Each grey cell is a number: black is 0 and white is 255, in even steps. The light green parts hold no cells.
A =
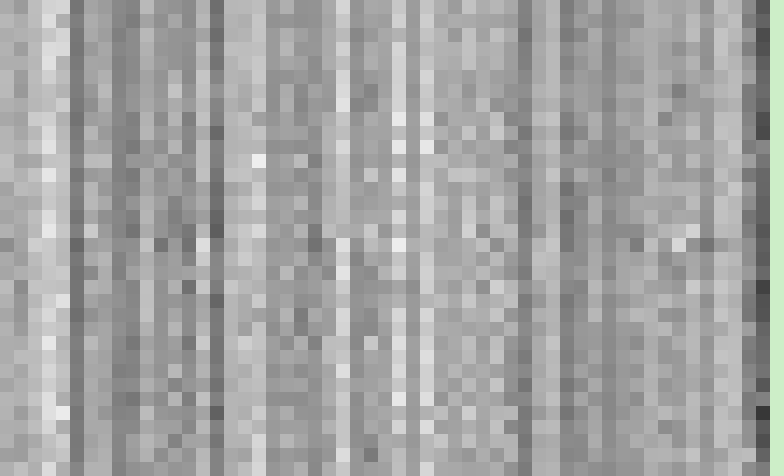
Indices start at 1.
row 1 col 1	171
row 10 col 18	184
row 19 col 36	185
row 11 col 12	143
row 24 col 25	212
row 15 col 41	130
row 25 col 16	117
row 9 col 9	137
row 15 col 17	179
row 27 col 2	167
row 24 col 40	178
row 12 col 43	142
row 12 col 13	143
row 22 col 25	186
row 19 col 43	169
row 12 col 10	150
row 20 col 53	176
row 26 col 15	173
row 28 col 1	165
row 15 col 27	159
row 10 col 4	218
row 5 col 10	138
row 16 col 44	135
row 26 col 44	140
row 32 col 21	182
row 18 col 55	96
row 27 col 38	137
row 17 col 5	198
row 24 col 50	183
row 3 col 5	212
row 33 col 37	180
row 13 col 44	128
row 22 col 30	154
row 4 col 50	164
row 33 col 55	99
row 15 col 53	184
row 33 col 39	172
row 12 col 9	130
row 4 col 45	161
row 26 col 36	194

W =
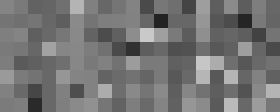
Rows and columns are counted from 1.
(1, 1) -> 132
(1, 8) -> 103
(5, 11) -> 122
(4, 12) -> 104
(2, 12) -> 35
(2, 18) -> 37
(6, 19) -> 130
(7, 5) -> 128
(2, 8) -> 126
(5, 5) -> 111
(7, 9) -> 110
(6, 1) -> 154
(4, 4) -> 162
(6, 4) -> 104
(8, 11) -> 106
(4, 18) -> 158
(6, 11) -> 101
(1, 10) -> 131
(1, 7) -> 128
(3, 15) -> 143
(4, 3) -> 103
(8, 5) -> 127
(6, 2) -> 123
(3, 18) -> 94
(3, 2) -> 132
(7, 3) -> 70
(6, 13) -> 88
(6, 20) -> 97
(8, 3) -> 42
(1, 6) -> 180
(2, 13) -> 103
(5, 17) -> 111
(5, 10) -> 156
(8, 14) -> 150

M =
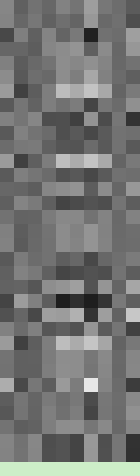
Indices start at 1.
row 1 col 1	134
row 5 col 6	135
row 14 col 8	140
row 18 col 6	132
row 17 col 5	140
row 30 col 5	112
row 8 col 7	69
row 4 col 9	103
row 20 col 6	75
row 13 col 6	88
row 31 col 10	133
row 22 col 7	30
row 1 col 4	103
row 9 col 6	64
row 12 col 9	100
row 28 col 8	132
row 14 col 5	141
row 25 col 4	126
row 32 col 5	83
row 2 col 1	132
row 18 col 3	105
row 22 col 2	156
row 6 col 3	110
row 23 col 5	156
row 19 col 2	123
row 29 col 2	117
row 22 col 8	52
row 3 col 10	159
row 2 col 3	119
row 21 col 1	98
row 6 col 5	141
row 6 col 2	89
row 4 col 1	102
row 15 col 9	116
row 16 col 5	136
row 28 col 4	93
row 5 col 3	105

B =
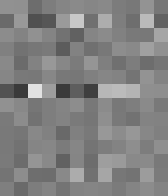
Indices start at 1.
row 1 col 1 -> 145
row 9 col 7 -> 118
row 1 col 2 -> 144
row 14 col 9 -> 123
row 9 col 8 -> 143
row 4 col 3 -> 119
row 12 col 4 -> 137
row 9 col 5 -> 131
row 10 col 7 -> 121
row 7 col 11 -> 143
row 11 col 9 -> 131
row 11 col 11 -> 125
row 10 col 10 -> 151
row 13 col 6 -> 172
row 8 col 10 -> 126
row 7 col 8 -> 183
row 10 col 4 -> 129
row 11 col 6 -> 134
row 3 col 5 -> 114
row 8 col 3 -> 118
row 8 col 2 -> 136
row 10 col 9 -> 140
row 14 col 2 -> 106
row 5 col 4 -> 152
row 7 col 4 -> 157
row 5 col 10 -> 125
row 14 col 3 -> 125
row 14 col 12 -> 131
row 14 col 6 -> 131
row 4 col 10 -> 137
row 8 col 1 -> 145
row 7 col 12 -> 142
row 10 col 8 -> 152
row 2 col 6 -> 200
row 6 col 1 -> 134
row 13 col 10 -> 115
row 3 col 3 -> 145

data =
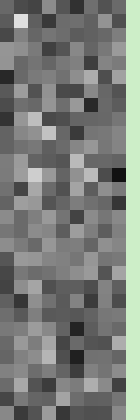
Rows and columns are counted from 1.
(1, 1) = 104
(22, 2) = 54
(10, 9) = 133
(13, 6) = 145
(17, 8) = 93
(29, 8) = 97
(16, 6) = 67
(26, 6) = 32
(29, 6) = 109
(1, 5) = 85
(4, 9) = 154
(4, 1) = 149
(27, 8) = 116
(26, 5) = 79
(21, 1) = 67
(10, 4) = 194
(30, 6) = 85
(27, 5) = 100
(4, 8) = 120
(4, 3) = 122
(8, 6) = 153
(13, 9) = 17
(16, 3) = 127
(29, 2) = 121
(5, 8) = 132
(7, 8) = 103
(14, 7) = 93
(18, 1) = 141
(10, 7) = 117
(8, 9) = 92
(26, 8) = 114
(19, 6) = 118
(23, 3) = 127
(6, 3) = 122
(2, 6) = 111
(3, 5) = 109
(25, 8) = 81
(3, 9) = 126
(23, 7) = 99

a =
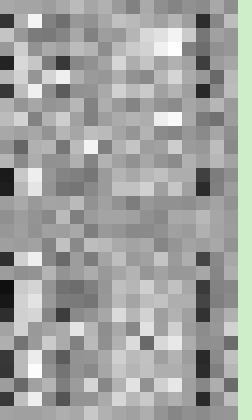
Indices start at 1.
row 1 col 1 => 168
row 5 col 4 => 124
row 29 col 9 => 214
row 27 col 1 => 54
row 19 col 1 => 46
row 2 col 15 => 45
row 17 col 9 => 148
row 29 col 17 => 190
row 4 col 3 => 146
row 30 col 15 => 139
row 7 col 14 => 159
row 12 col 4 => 145
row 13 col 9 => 180
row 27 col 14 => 164
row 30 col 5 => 174
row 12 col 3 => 173
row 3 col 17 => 151
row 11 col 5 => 118
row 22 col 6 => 122
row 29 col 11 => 201
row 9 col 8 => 158
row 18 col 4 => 132
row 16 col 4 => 136
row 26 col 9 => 207
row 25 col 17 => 108
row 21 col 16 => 131
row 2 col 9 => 192
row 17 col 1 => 151
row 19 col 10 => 154
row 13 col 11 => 184
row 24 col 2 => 210
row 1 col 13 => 132
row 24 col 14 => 157
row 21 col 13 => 193
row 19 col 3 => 239
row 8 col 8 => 174
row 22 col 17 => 138
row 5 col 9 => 214

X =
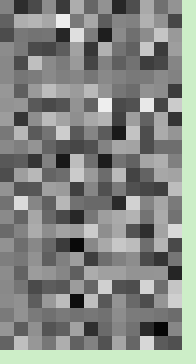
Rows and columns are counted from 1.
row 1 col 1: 131
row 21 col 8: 208
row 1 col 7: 102
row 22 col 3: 93
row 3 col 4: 117
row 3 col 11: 140
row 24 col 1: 150
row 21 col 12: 111
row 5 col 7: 69
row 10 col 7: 133
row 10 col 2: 183
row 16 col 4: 104
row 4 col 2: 122
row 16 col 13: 114
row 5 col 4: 138
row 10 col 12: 171
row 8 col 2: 150
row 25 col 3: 151
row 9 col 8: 180
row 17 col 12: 163
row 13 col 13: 163
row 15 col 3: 134
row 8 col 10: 81
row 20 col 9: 160
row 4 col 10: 97
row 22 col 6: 13
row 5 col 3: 191
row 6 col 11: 122
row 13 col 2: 158
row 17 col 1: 106
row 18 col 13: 73
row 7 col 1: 151
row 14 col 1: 147
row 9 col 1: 157
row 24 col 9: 134
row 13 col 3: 184
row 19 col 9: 129
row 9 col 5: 163
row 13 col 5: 109
